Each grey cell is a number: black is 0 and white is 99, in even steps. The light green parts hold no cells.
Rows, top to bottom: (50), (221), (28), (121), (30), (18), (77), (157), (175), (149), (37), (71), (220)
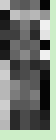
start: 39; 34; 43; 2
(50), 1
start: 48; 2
(149), 3
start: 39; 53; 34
(18), 1
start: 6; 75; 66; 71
(221), 0

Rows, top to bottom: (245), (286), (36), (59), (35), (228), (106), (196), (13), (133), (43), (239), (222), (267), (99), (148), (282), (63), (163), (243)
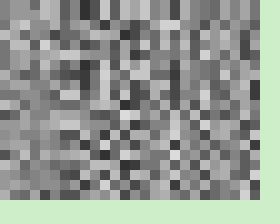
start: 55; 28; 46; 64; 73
(163), 12
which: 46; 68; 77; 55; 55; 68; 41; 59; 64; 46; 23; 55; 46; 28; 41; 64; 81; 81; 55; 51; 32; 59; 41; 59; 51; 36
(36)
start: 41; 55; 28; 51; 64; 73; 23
(99), 11
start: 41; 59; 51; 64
(106), 21

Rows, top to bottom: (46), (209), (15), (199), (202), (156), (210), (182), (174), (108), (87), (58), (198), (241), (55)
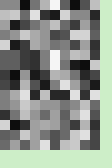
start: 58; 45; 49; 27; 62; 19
(202), 4
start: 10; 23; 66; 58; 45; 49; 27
(202), 1
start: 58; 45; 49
(202), 4
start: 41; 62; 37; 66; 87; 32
(58), 4

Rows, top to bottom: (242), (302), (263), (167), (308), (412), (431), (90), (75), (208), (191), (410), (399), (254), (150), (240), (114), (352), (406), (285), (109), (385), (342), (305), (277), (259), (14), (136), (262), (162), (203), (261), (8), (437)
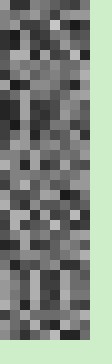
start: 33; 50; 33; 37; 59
(406), 3
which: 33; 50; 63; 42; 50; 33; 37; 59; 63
(305)
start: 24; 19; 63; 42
(136), 4

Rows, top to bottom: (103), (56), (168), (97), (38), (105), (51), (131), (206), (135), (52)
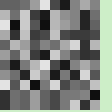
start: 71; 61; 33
(38), 1
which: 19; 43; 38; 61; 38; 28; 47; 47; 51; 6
(135)
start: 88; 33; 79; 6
(206), 0
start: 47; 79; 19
(52), 6
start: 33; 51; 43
(38), 3
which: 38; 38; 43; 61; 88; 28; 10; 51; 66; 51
(103)
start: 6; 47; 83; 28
(206), 3

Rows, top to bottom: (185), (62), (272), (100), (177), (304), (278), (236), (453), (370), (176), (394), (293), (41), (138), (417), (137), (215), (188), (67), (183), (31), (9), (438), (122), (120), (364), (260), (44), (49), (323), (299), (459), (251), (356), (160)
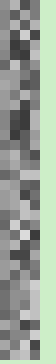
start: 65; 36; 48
(364), 1
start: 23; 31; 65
(177), 1
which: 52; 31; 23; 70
(394)
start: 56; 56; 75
(49), 1

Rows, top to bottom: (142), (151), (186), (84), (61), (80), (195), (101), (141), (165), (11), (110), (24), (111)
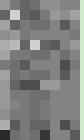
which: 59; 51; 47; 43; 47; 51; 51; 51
(11)
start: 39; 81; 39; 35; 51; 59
(61), 2
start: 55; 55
(142), 4

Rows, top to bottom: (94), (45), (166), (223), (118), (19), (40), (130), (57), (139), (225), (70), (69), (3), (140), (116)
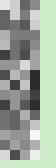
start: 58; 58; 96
(3), 1
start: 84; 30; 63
(116), 0

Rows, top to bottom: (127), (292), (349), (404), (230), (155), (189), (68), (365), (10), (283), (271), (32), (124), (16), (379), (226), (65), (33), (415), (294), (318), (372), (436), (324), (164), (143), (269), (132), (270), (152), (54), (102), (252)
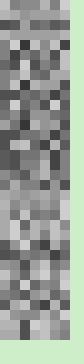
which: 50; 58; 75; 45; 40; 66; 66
(68)
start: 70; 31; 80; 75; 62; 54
(102), 1
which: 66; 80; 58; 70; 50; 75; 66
(436)
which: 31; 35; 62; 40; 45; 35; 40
(349)

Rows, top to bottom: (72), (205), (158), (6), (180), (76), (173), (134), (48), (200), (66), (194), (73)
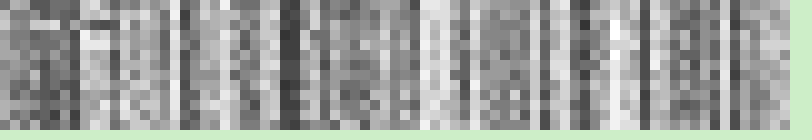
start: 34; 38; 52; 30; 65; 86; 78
(73), 4
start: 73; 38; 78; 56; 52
(76), 31
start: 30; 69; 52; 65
(194), 73
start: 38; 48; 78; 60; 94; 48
(72), 18

